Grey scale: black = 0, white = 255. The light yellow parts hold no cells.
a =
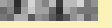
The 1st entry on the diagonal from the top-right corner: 145
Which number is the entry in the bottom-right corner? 132
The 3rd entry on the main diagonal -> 173
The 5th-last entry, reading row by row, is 90
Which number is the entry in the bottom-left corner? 119
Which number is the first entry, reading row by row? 161
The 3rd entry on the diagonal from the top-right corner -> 173
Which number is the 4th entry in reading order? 145
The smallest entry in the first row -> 44

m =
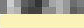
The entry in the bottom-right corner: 109
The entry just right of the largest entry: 153
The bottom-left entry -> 125
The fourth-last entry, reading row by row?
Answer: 178
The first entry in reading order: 125
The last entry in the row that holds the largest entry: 125
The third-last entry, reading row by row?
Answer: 153

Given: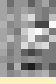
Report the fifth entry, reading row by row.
96
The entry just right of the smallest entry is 81
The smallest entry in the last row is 122
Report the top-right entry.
110
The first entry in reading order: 164
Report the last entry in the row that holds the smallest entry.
81
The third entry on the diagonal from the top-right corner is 136
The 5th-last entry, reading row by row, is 164
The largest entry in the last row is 176
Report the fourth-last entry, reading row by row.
148
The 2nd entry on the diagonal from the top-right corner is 122
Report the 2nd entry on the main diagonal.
136
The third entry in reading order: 148
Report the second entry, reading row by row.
110
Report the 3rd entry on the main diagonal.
148
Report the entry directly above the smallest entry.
148

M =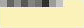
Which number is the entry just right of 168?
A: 100
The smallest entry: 48
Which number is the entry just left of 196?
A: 156

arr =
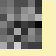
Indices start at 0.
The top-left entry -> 102
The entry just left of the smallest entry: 46
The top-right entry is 46
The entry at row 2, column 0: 77
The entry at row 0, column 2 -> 77
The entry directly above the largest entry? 46
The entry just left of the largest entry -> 90
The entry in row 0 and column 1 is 115
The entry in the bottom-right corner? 61
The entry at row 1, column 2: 90

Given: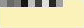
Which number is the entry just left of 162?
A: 38
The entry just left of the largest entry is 63

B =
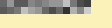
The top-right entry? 63
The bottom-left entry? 90
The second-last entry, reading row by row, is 134
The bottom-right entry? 205
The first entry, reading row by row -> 104
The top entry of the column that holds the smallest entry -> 192

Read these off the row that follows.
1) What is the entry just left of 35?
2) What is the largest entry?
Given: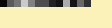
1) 77
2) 202

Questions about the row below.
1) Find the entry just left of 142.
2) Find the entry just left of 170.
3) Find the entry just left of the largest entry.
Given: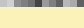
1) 208
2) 184
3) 196

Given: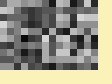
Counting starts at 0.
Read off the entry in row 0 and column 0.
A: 101
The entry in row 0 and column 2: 171
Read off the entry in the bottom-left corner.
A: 144
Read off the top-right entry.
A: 40
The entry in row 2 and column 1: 101
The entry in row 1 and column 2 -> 114
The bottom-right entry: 54
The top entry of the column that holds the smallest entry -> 144
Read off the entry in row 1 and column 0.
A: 199
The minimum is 10
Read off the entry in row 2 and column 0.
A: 70
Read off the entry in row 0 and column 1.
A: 171
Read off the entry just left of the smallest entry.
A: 114

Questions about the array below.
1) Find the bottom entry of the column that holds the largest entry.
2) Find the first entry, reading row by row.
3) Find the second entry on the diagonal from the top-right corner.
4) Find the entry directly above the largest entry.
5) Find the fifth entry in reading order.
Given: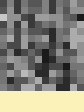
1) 129
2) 73
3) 145
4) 86
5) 86

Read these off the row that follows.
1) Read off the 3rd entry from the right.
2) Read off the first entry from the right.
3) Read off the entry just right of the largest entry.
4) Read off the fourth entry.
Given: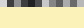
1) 171
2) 184
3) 62
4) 62

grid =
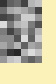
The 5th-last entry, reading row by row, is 194
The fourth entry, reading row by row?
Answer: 68
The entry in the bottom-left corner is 151
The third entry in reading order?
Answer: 110
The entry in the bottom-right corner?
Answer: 124
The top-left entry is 52
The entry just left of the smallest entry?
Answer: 52
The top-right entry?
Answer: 194
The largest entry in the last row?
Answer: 206
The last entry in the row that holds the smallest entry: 194
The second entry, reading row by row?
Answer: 97
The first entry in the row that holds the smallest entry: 110
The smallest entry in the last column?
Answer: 68
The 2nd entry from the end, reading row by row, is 97
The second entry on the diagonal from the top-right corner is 139

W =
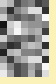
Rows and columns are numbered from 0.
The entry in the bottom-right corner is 221
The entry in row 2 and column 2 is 88
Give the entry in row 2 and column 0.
206
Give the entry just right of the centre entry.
88
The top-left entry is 206
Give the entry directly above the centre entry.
193
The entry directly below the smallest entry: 62
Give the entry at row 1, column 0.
147
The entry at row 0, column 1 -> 178
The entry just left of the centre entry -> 101
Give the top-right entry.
88
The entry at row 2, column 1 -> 117
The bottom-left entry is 234
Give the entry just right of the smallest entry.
206
